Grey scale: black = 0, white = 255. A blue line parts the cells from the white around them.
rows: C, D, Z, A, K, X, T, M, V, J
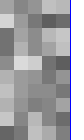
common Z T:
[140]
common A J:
[192]
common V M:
[134]

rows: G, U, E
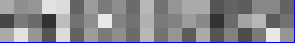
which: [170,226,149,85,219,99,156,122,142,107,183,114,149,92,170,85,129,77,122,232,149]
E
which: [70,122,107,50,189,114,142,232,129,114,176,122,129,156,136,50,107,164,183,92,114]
U
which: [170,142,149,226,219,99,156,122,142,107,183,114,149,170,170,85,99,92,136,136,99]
G

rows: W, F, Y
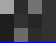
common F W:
[50]
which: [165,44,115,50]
W
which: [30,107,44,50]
Y

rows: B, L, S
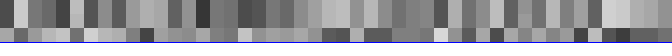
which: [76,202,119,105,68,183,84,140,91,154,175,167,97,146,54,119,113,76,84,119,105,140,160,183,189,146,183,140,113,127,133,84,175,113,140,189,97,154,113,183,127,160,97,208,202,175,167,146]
L
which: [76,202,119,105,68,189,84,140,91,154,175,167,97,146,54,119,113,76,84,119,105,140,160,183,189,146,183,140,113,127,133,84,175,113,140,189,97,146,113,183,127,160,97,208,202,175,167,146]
B

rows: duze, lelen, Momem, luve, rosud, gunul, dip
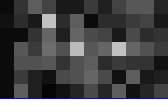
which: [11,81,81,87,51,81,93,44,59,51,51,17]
rosud
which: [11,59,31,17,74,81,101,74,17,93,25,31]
gunul
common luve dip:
[11]
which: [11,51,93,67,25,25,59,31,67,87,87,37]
duze
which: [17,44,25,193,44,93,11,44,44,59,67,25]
lelen

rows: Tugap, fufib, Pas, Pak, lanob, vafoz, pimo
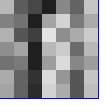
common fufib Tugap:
[31]
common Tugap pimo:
[99]

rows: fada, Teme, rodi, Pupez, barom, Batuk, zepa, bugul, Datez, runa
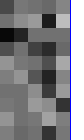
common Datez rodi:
[113]
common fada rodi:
[113]
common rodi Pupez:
[113]
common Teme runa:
[113]
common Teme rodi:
[113]
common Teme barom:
[113]
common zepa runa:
[113]

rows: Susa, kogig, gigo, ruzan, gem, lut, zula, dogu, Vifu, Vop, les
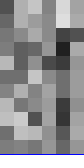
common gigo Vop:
[170]
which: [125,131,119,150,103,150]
les
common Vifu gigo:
[81]

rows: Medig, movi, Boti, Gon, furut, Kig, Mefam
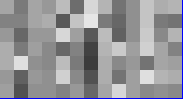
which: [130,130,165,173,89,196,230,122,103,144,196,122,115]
movi
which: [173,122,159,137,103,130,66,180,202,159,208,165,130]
Gon
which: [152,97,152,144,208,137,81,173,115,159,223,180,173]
Kig
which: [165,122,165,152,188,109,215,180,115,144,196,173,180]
Medig
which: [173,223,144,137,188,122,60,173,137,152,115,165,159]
furut

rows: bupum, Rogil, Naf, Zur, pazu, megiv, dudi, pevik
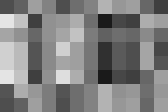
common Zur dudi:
[84]
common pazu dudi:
[84]
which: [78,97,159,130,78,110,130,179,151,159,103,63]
bupum
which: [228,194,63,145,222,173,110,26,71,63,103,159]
megiv
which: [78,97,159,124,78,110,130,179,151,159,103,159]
pevik

